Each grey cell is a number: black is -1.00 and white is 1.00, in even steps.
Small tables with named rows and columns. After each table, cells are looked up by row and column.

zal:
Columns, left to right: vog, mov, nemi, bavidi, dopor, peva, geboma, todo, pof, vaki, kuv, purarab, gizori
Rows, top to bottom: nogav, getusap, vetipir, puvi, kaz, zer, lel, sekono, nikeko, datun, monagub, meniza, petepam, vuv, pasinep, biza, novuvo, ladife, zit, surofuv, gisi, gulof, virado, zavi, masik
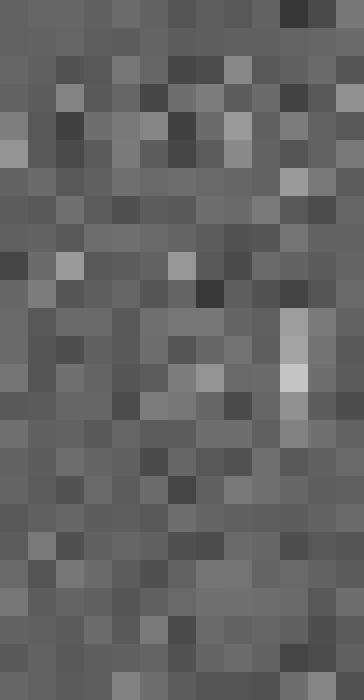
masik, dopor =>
0.01
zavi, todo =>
-0.21
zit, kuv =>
-0.27
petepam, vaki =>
-0.26
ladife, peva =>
-0.15
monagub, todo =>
-0.56
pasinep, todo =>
-0.19
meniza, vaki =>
-0.25
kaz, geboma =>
-0.50
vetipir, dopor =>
-0.07
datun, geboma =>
0.18
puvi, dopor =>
-0.20
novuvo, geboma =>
-0.20
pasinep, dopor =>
-0.40
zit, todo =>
-0.21
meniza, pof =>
-0.21

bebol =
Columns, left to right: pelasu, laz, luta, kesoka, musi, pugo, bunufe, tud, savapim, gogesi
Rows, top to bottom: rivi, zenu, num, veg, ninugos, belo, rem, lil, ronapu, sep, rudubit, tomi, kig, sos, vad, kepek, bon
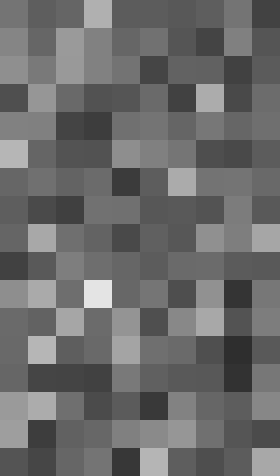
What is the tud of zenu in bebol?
-0.47
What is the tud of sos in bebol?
-0.31
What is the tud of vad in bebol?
-0.20
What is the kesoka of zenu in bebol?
0.01
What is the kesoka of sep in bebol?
-0.14
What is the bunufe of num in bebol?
-0.23
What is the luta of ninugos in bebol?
-0.47
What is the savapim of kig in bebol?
-0.64
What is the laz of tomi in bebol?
-0.23
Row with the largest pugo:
bon

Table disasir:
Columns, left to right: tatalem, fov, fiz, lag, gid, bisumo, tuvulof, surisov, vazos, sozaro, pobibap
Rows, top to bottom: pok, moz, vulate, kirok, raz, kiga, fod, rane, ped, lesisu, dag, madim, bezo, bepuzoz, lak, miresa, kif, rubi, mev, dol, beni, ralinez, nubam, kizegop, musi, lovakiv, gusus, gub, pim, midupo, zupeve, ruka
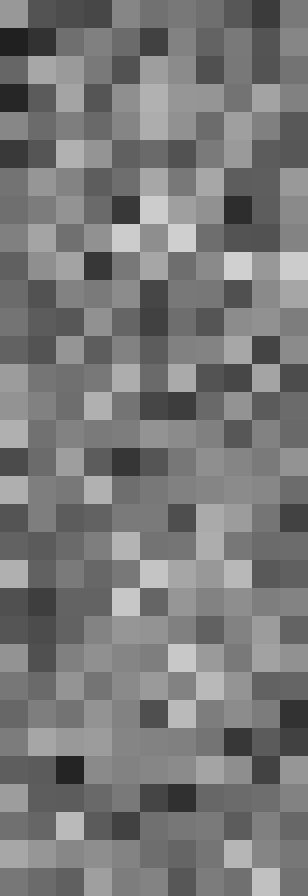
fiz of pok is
-0.40
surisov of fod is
0.31
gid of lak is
-0.09
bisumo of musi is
0.21
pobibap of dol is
-0.15
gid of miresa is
-0.02
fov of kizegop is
-0.37
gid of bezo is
0.02
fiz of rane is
0.15
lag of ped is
0.14

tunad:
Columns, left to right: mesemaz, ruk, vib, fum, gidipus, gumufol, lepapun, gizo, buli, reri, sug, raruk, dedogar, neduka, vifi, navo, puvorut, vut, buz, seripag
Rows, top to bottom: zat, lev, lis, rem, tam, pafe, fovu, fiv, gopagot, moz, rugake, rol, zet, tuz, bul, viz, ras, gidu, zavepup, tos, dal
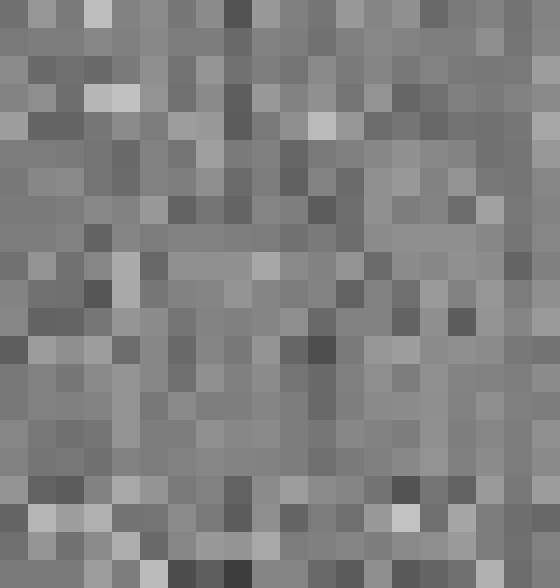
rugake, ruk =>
-0.11
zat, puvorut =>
-0.04
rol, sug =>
0.11
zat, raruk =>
-0.08
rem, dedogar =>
-0.09
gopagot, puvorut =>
0.12

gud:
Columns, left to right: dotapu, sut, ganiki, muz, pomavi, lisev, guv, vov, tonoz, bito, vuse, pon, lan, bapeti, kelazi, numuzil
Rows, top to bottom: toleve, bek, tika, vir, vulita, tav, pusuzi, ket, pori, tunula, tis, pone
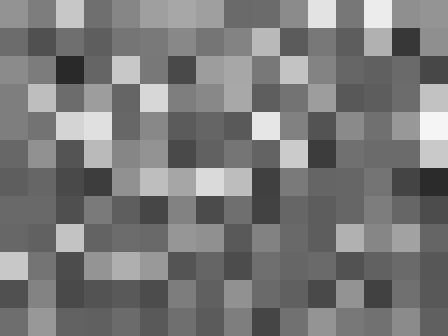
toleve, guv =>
0.31
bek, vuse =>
-0.29
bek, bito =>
0.45
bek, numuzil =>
0.12
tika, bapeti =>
-0.25
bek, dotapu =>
-0.15
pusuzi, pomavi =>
0.14
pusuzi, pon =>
-0.21
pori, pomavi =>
-0.15
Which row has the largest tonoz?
pusuzi

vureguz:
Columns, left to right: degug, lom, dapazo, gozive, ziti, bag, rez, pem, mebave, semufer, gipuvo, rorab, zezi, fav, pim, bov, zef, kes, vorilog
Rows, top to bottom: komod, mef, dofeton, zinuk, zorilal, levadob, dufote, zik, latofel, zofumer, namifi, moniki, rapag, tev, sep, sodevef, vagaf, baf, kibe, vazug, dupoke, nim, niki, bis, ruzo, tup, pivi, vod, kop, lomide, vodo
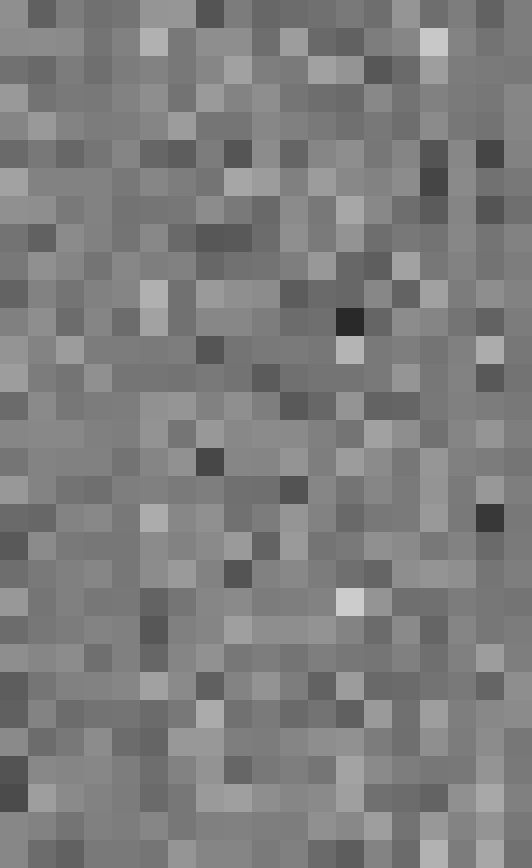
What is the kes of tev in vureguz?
-0.31
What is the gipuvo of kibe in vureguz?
0.17
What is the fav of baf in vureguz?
0.05
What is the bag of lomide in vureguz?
0.05
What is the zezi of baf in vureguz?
-0.09
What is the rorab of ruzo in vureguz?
-0.23
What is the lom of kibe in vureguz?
-0.19
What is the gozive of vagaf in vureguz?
0.01
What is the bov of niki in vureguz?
-0.21
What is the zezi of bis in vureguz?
-0.07
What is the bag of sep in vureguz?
0.14
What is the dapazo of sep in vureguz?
-0.07
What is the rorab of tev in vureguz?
-0.09

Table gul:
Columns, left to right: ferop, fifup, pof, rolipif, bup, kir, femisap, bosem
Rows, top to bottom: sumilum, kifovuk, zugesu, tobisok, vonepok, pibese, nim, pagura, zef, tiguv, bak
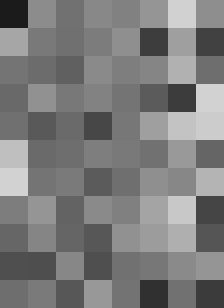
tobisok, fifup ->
0.14
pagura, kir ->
0.29
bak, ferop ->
-0.14
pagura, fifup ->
0.17
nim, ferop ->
0.65
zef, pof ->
-0.21
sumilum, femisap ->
0.64
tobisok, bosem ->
0.65
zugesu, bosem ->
-0.14
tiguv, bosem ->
0.17
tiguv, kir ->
-0.07
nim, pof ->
-0.04
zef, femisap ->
0.37
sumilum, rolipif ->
0.07
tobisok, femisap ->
-0.53
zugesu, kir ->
0.04
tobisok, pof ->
-0.06
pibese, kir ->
-0.11
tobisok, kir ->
-0.29
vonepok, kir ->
0.25

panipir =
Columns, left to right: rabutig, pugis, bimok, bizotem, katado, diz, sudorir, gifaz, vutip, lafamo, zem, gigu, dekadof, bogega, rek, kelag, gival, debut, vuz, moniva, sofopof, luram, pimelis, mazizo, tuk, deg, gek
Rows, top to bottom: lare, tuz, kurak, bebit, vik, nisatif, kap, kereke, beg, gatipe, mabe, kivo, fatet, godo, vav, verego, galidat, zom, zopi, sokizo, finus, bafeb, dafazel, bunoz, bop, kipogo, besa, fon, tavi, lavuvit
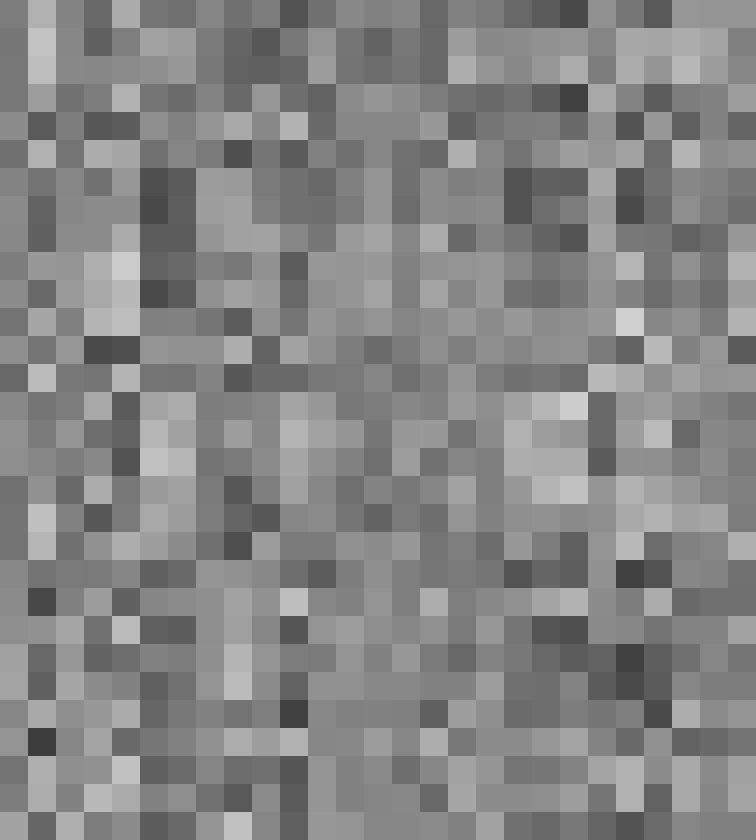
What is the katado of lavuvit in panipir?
0.09
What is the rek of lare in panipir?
0.04
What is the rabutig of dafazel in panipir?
0.11
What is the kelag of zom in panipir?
0.04
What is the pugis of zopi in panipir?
0.50
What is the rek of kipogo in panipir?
0.00
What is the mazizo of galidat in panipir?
0.11

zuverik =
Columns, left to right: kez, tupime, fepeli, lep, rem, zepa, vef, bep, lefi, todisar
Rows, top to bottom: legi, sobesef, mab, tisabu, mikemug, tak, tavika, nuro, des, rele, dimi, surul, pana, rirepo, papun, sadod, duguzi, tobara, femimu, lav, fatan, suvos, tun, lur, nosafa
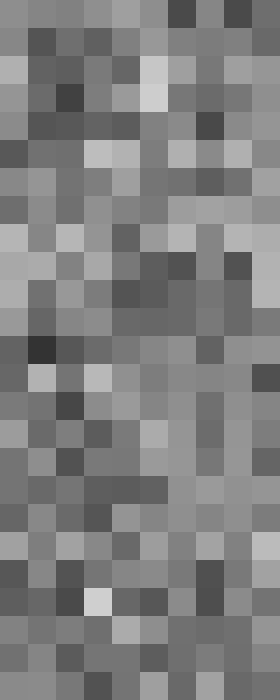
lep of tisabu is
-0.02
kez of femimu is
-0.20
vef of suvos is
0.09
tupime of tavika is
0.17
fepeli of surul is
0.05
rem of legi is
0.25
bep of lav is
0.28
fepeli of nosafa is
-0.06
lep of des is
0.16
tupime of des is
0.05
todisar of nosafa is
-0.11
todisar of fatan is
0.27
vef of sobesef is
0.00
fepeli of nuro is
-0.12
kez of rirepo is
-0.19
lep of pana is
-0.16

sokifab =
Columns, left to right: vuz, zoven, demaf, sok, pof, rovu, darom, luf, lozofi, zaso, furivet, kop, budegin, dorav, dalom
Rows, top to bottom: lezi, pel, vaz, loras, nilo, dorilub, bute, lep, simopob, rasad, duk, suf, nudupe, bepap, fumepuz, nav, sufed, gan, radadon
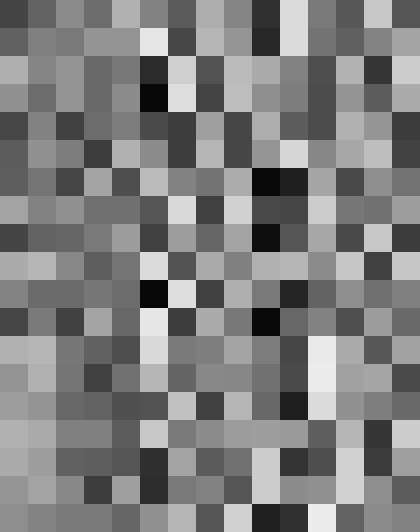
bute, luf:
-0.10
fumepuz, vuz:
0.23
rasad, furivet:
0.42
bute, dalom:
-0.10
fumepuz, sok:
-0.22
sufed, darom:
0.28
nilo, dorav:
0.17
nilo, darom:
-0.52
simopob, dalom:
-0.53
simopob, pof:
0.22
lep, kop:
0.60
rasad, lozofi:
0.00
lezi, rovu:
0.02
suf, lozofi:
-0.06
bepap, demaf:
-0.08
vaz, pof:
-0.06
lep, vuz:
0.28
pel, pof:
0.15

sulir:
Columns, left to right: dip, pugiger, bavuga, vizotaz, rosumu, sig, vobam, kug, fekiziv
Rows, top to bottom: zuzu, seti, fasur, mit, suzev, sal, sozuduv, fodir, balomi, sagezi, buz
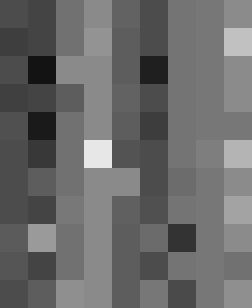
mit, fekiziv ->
0.09
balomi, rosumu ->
-0.27
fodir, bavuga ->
-0.06
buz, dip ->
-0.40
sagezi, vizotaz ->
0.08
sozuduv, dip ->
-0.40
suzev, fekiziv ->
-0.07
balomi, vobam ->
-0.60
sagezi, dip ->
-0.33
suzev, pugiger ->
-0.80
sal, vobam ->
-0.09
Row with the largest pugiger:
balomi

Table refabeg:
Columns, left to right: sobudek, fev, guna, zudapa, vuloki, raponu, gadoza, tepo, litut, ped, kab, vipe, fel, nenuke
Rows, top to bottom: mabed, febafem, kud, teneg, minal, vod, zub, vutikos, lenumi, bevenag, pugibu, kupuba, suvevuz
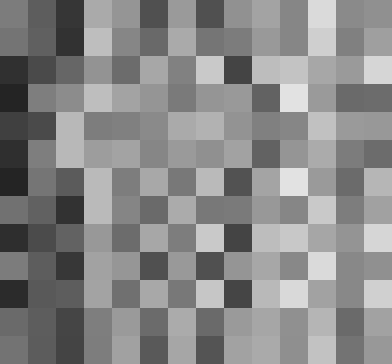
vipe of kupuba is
0.42
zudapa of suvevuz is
-0.02
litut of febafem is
-0.03
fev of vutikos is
-0.24
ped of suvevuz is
0.33
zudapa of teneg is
0.49
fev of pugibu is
-0.30
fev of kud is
-0.42
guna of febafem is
-0.61
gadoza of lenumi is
-0.02
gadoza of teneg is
-0.04
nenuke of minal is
0.19
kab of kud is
0.53
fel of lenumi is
0.16
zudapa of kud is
0.15
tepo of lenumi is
0.58
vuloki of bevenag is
0.18
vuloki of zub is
-0.02
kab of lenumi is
0.57
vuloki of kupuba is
0.21

